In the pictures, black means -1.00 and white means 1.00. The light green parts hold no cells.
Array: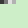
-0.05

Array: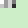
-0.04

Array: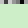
-0.50

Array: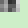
-0.52

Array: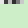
-0.52

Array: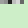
-0.19
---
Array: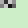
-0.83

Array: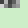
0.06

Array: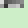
0.58

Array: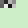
-0.82

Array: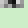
-0.01

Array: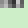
0.34

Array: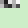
0.30

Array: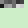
0.72
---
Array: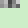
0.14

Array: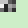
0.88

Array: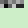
0.46

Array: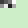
0.17

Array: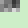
0.04

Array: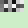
-0.06

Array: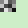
0.55

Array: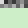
0.01

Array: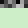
0.05
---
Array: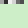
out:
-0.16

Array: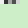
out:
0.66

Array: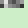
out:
-0.01

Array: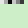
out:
0.00

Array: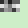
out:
-0.23

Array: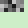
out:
0.10

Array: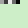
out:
-0.96

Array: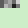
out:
0.63

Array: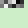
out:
-0.95
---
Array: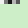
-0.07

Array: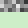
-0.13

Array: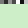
-0.65

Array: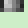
0.58

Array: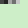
-0.70

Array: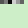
-0.03

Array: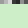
0.45

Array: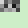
-0.26
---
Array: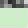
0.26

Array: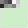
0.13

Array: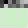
0.59

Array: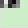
0.47

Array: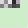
0.58

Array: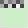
-0.54

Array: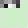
-0.83

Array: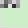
-0.40

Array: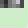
-0.54
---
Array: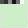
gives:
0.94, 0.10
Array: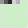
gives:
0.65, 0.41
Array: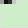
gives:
0.55, 0.21
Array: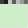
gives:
0.55, 0.45
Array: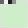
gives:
0.92, 0.13
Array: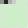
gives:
0.59, 0.37
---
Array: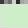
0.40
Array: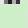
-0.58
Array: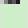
-0.80
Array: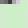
0.64
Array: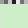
0.47
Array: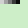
-0.91
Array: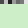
0.78
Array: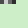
-0.65
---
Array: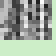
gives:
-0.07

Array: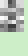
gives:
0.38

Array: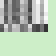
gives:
-0.60

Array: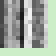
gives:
0.64

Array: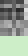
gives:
0.43

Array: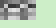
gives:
0.56

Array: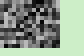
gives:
-0.51
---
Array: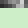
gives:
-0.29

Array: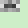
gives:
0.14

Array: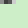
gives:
0.61

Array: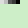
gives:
-0.99

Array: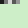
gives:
0.17

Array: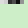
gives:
0.16
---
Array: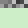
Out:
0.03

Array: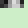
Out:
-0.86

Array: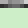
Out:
0.35

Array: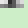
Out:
0.72

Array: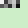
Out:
-0.51

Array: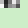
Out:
-0.70
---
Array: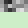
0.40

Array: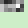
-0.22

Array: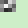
0.13

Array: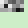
-0.51

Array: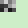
-0.39

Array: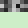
-0.59
